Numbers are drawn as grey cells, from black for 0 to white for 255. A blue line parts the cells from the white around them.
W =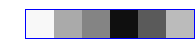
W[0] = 248
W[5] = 187
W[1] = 170

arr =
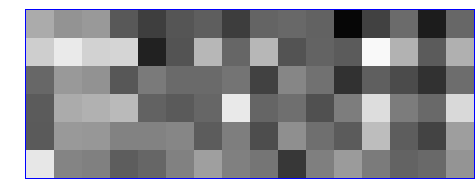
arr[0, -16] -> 171
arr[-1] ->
[231, 132, 128, 93, 102, 129, 159, 128, 117, 55, 127, 155, 123, 99, 105, 148]
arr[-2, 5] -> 134
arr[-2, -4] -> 189
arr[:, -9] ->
[61, 102, 116, 233, 126, 128]
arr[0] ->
[171, 147, 153, 88, 62, 85, 94, 61, 100, 104, 98, 6, 65, 107, 28, 103]
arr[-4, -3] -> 75
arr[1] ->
[206, 234, 210, 213, 33, 83, 183, 102, 183, 83, 99, 91, 249, 178, 91, 176]
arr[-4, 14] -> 49
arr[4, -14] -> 151
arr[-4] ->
[103, 153, 146, 87, 122, 106, 106, 116, 65, 134, 113, 49, 95, 75, 49, 109]
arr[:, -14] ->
[153, 210, 146, 177, 151, 128]
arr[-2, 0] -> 90
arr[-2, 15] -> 158
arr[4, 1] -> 153
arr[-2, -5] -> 91

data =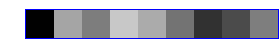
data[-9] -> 1
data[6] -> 49
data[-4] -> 115
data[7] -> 75

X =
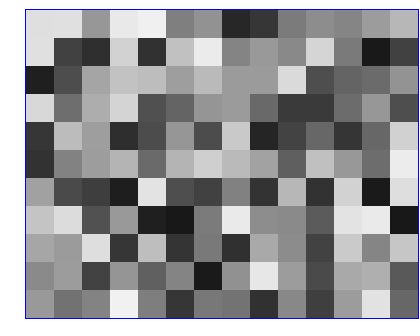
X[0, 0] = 223
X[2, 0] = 31
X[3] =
[216, 110, 173, 212, 80, 100, 149, 155, 105, 58, 58, 108, 151, 78]
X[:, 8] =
[54, 153, 155, 105, 37, 162, 51, 141, 169, 231, 49]
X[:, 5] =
[127, 193, 158, 100, 150, 180, 78, 24, 52, 132, 54]
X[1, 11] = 122
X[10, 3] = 241
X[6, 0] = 161
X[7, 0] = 196
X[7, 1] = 220
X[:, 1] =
[224, 65, 77, 110, 188, 130, 74, 220, 155, 156, 114]
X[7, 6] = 123
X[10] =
[153, 114, 131, 241, 126, 54, 120, 115, 49, 136, 63, 156, 226, 103]
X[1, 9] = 137
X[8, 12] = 133
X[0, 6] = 146
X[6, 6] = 65
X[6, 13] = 222
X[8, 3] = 54
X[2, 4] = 189
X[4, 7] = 201
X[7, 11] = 227
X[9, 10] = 74
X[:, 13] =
[183, 65, 147, 78, 209, 236, 222, 24, 198, 89, 103]
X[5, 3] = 180
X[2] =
[31, 77, 165, 194, 189, 158, 186, 155, 155, 218, 78, 100, 107, 147]

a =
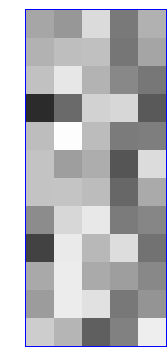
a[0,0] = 166
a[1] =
[178, 190, 192, 118, 165]
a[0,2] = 219
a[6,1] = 196
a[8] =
[66, 234, 184, 221, 114]
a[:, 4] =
[177, 165, 119, 89, 126, 220, 170, 134, 114, 136, 148, 238]
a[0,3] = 121
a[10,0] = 156
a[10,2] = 225
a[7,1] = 215
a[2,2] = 179
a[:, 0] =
[166, 178, 193, 43, 189, 195, 195, 140, 66, 169, 156, 205]
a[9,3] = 158

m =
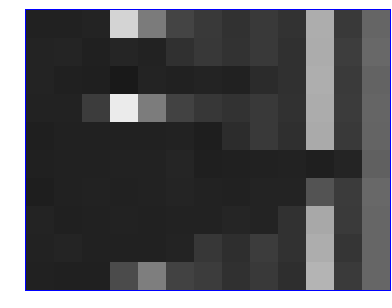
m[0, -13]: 33
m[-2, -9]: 33
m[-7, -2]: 59
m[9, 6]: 60
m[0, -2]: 57
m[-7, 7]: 50
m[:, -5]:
[57, 57, 43, 57, 57, 33, 35, 35, 60, 57]
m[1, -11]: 32
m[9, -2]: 58
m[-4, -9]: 34
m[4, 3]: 33
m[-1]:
[33, 32, 32, 75, 126, 66, 60, 48, 57, 46, 180, 58, 102]
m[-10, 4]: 123
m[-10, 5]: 68
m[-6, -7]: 30
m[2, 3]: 25
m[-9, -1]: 104
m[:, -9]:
[123, 34, 35, 124, 33, 34, 34, 33, 33, 126]
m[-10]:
[33, 33, 35, 212, 123, 68, 57, 49, 57, 50, 173, 57, 101]
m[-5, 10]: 31
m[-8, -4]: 48
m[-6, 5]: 34
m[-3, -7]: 34
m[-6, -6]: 44
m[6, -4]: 35
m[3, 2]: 60
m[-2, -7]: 55
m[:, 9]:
[50, 48, 48, 49, 47, 34, 35, 49, 49, 46]
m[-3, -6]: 37
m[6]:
[30, 33, 34, 33, 34, 36, 34, 33, 35, 35, 83, 59, 104]
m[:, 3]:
[212, 37, 25, 235, 33, 34, 33, 34, 33, 75]
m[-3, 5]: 34

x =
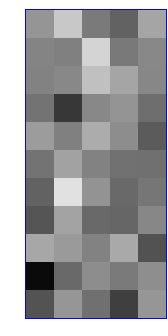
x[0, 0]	149
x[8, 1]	154
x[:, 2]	[122, 212, 192, 136, 172, 130, 147, 105, 130, 141, 112]
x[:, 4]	[165, 136, 135, 110, 91, 112, 118, 135, 82, 142, 150]
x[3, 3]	148
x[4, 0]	156
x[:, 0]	[149, 132, 130, 115, 156, 115, 98, 85, 167, 10, 83]
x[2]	[130, 136, 192, 165, 135]
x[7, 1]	163
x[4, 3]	141
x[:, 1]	[200, 128, 136, 55, 128, 162, 225, 163, 154, 105, 150]

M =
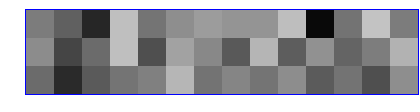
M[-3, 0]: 124
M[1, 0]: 140
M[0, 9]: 190
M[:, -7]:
[148, 89, 133]
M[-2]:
[140, 69, 107, 191, 79, 162, 136, 89, 181, 93, 145, 100, 125, 178]
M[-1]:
[107, 42, 90, 116, 128, 182, 115, 133, 116, 141, 91, 115, 79, 142]
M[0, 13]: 124

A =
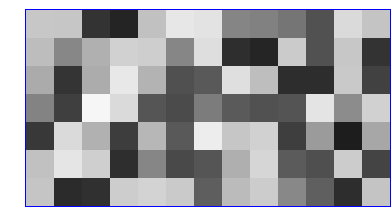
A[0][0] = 199
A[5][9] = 91
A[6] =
[197, 43, 48, 205, 211, 202, 94, 187, 204, 136, 95, 45, 196]
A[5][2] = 207
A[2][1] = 52
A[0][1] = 198
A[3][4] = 85
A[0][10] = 81
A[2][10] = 45
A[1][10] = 81
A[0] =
[199, 198, 51, 36, 193, 231, 227, 133, 129, 117, 81, 218, 196]
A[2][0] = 171
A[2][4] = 179
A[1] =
[189, 135, 176, 209, 206, 134, 222, 46, 37, 203, 81, 199, 51]
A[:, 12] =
[196, 51, 65, 209, 167, 68, 196]
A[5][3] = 46
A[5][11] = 204
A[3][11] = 140
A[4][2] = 177
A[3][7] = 90
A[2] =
[171, 52, 172, 232, 179, 80, 89, 223, 190, 45, 45, 201, 65]
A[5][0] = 193
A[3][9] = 84

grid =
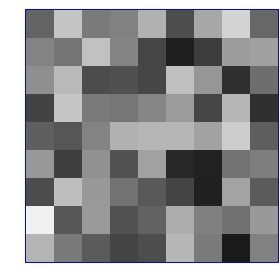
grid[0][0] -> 100
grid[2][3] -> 80
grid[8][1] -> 121
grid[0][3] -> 129
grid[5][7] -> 114
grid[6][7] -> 163
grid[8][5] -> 183
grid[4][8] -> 94
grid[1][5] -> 31
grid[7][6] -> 128
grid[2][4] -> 70
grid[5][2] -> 145
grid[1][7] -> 157
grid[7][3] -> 81
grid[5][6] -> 34
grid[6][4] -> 89
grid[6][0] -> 76
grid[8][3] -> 68
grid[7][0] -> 240
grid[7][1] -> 86
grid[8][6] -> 122
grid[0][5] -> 77
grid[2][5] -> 192
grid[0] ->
[100, 196, 122, 129, 177, 77, 167, 211, 103]
